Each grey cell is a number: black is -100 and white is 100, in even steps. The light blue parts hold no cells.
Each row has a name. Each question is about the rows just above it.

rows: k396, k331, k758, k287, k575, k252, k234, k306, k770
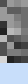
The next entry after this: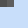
[-14]
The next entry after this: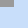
[-3]
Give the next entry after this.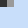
[10]
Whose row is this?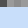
k396

